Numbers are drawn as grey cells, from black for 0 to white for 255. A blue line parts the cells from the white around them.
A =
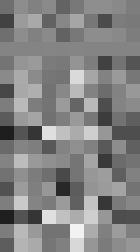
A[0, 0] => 111
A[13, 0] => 81
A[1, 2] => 169
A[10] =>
[106, 132, 126, 88, 131, 144, 129, 89, 141, 96]
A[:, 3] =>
[138, 98, 138, 133, 123, 118, 114, 116, 113, 223, 88, 144, 111, 151, 123, 223, 115, 118]
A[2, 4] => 98
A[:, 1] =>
[141, 155, 141, 132, 149, 170, 168, 186, 154, 84, 132, 188, 144, 156, 202, 83, 185, 180]
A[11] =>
[131, 188, 153, 144, 138, 117, 165, 57, 107, 115]
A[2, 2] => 129
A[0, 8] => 137
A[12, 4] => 73
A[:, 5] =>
[120, 166, 120, 133, 148, 218, 185, 101, 154, 171, 144, 117, 117, 93, 96, 172, 242, 216]
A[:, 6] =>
[142, 119, 141, 132, 125, 166, 130, 185, 119, 207, 129, 165, 151, 148, 195, 207, 172, 150]
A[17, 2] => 170
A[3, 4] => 132
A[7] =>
[125, 186, 125, 116, 155, 101, 185, 77, 131, 139]
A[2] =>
[111, 141, 129, 138, 98, 120, 141, 141, 137, 125]
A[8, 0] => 91
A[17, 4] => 128
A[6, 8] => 130
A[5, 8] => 154
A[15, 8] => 77
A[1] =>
[66, 155, 169, 98, 135, 166, 119, 75, 124, 121]

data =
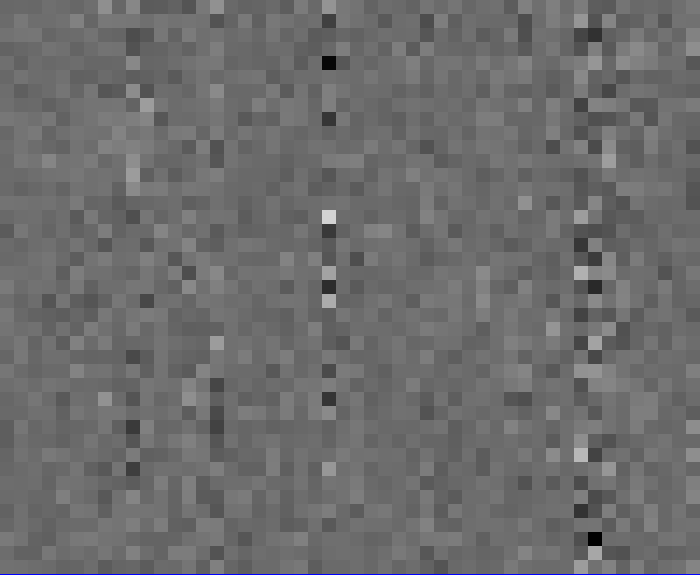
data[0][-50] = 104
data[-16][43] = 105
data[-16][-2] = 109
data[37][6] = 107
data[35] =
[107, 108, 104, 104, 127, 111, 106, 88, 113, 133, 105, 114, 100, 126, 91, 90, 119, 123, 101, 116, 98, 109, 103, 109, 114, 126, 108, 105, 109, 102, 121, 100, 91, 109, 109, 117, 102, 103, 106, 111, 108, 127, 75, 88, 111, 126, 102, 105, 107, 132]
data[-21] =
[122, 108, 114, 112, 104, 120, 97, 110, 110, 118, 118, 104, 97, 137, 112, 128, 117, 104, 113, 109, 91, 112, 102, 44, 108, 90, 106, 102, 104, 110, 111, 113, 124, 110, 129, 103, 95, 129, 109, 106, 110, 84, 41, 103, 130, 111, 106, 122, 101, 109]
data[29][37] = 98
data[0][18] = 101
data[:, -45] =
[103, 129, 108, 100, 109, 97, 102, 113, 111, 117, 115, 116, 119, 114, 122, 90, 98, 116, 93, 125, 120, 94, 103, 99, 129, 102, 131, 106, 111, 118, 103, 106, 108, 117, 114, 111, 118, 107, 120, 112, 101]
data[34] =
[109, 108, 110, 100, 115, 114, 110, 103, 99, 92, 102, 125, 102, 127, 93, 107, 110, 110, 117, 106, 105, 115, 101, 116, 114, 122, 106, 102, 108, 116, 90, 98, 104, 107, 115, 111, 101, 82, 108, 90, 108, 76, 112, 117, 103, 121, 112, 102, 109, 127]
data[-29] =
[107, 106, 110, 114, 115, 119, 112, 114, 111, 156, 95, 112, 93, 105, 119, 126, 109, 105, 105, 104, 94, 111, 101, 86, 107, 110, 98, 115, 110, 128, 113, 118, 113, 107, 94, 102, 113, 96, 107, 103, 96, 82, 101, 119, 109, 114, 112, 106, 105, 93]
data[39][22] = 102
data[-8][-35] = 126
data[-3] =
[122, 115, 99, 96, 111, 120, 122, 115, 114, 105, 100, 100, 101, 112, 116, 121, 102, 86, 105, 114, 117, 128, 105, 111, 111, 107, 100, 102, 116, 108, 119, 120, 124, 111, 96, 111, 110, 105, 110, 101, 106, 79, 1, 108, 109, 106, 103, 115, 117, 106]
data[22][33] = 110
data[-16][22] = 107
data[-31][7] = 130
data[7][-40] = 157
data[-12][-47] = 112
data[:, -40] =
[91, 111, 87, 99, 102, 97, 83, 157, 133, 120, 123, 114, 95, 121, 104, 118, 106, 88, 128, 118, 118, 72, 124, 104, 106, 92, 96, 118, 117, 112, 128, 119, 96, 106, 102, 105, 116, 109, 100, 109, 92]
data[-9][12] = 105
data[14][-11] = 87
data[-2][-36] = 109
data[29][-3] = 104
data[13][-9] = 86
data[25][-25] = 102
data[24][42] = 163
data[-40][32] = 95
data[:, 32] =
[117, 95, 99, 104, 117, 104, 104, 111, 106, 112, 116, 100, 113, 118, 114, 105, 90, 120, 105, 113, 124, 119, 120, 114, 112, 94, 111, 103, 94, 114, 94, 95, 96, 108, 104, 91, 119, 98, 124, 102, 105]
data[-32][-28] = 108
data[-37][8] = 104
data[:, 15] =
[145, 83, 115, 126, 120, 105, 138, 122, 117, 124, 82, 86, 126, 113, 112, 115, 90, 94, 112, 136, 128, 115, 117, 97, 156, 119, 117, 70, 95, 74, 66, 85, 92, 126, 107, 90, 86, 123, 121, 83, 128]
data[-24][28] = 112
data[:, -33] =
[99, 121, 111, 105, 105, 115, 105, 105, 89, 117, 99, 109, 105, 105, 97, 92, 98, 118, 104, 115, 104, 111, 107, 103, 114, 124, 107, 109, 96, 125, 102, 102, 105, 98, 110, 123, 115, 106, 86, 102, 94]
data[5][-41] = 94
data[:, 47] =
[103, 88, 114, 101, 111, 99, 103, 114, 118, 111, 104, 99, 106, 118, 105, 104, 111, 109, 96, 83, 122, 115, 115, 98, 98, 111, 107, 118, 108, 104, 102, 116, 113, 104, 102, 105, 104, 104, 115, 96, 110]

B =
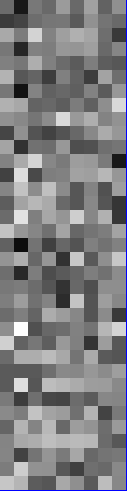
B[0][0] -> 107
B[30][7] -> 109
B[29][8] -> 121
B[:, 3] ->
[105, 118, 130, 125, 128, 61, 97, 104, 140, 66, 109, 135, 126, 192, 170, 167, 112, 64, 150, 77, 85, 131, 172, 104, 94, 187, 111, 189, 71, 163, 184, 190, 149, 145, 86]
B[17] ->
[97, 13, 115, 64, 103, 83, 128, 114, 129]
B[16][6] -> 116
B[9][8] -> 151
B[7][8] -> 217
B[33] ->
[124, 205, 146, 145, 87, 64, 111, 105, 137]
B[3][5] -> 149
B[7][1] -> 168
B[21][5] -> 196
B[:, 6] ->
[161, 145, 165, 159, 126, 61, 130, 96, 174, 136, 81, 153, 159, 131, 136, 135, 116, 128, 89, 126, 79, 84, 84, 116, 52, 170, 151, 157, 91, 179, 147, 183, 104, 111, 90]
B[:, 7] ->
[98, 116, 110, 105, 93, 163, 91, 142, 131, 171, 111, 122, 183, 81, 85, 177, 125, 114, 143, 113, 142, 158, 139, 182, 157, 90, 139, 156, 135, 67, 109, 107, 116, 105, 189]
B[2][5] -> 176
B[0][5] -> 105
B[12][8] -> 150
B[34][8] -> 135
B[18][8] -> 199
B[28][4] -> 68
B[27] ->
[90, 222, 86, 189, 182, 171, 157, 156, 137]
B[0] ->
[107, 24, 120, 105, 155, 105, 161, 98, 144]
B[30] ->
[101, 180, 132, 184, 104, 157, 147, 109, 154]
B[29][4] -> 156
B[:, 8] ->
[144, 105, 57, 134, 87, 110, 151, 217, 146, 151, 117, 24, 150, 158, 53, 54, 163, 129, 199, 140, 142, 135, 57, 212, 87, 85, 158, 137, 133, 121, 154, 87, 120, 137, 135]
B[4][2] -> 174
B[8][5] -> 153

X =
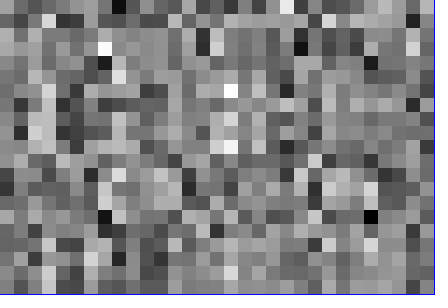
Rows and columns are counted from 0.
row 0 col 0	161
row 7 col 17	152
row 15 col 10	116
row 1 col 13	100
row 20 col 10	89
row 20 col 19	139
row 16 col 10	103
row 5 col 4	108
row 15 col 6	110
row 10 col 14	129
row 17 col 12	185
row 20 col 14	128
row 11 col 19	106
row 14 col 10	142
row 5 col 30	83
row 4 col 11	146
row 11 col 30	109
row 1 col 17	162
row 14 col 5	111
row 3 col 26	173
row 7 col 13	118
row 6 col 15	166
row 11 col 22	203
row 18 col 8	38
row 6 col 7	149
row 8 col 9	147
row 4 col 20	110
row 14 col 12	173
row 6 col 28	138
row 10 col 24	113
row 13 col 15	115
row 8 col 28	121
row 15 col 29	155
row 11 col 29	158
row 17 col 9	127
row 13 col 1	127
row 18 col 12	118
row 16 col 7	48
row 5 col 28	97
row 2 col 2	176
